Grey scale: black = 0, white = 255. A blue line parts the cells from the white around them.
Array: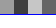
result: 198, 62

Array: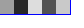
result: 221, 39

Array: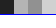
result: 209, 34

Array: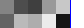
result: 235, 21

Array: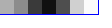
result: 251, 16

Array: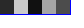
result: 202, 17
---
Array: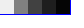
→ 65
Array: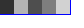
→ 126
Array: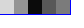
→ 123
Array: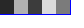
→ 123
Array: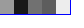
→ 113
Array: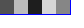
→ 134
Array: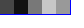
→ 120
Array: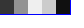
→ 146
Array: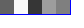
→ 127
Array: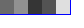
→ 106
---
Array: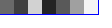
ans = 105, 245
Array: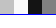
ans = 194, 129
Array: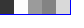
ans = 53, 217
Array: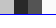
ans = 196, 250
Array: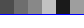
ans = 77, 158
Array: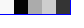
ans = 248, 52
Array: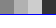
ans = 132, 52
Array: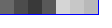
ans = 104, 185
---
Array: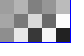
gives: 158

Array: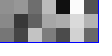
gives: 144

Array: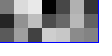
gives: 123

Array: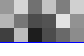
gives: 152

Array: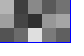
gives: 181

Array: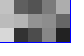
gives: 194

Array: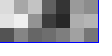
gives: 219

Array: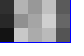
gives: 48

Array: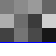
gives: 123
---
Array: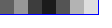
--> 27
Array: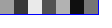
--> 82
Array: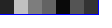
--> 99
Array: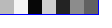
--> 207
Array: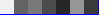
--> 75
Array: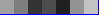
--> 77
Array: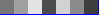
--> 76
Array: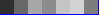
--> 140
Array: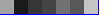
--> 68
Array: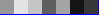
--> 95
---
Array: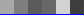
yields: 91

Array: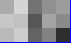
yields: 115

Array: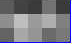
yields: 59

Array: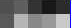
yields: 51

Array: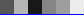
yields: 24

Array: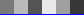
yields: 84

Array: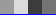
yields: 60

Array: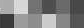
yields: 114
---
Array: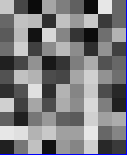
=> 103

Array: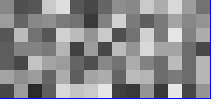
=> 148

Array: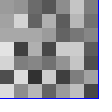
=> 113

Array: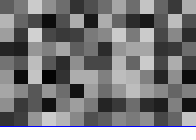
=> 79

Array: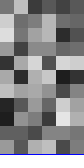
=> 102
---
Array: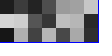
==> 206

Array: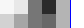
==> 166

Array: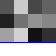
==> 114

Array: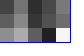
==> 136

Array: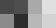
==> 44

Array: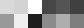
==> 239

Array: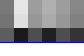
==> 223

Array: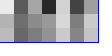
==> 111

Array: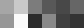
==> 250
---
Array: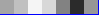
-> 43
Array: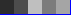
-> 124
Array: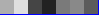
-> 137
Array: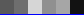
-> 166
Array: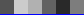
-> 41
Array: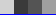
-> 84
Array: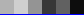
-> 97
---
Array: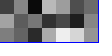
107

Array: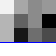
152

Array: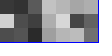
174

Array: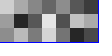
60

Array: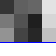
227

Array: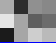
136

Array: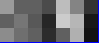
51
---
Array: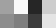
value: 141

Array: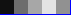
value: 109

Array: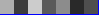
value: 90

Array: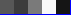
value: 60

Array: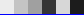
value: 160

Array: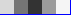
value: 117
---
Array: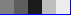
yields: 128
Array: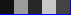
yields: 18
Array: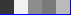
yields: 54
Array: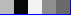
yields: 186
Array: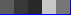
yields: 92
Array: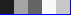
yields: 30
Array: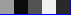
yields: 157
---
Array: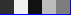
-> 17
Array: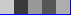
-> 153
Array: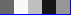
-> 191
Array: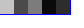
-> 124
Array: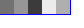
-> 59
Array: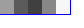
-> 64
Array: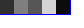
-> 86
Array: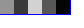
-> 210
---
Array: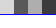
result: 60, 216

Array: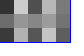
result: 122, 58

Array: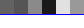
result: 153, 98

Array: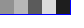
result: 30, 146

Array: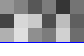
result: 116, 176

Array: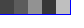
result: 191, 68

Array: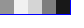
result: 24, 148
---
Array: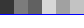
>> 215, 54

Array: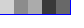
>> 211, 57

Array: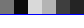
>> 217, 10

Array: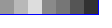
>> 221, 49

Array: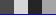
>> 214, 37

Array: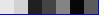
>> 231, 7

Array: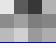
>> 230, 55

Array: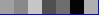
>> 198, 4

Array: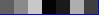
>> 200, 4

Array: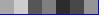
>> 205, 44
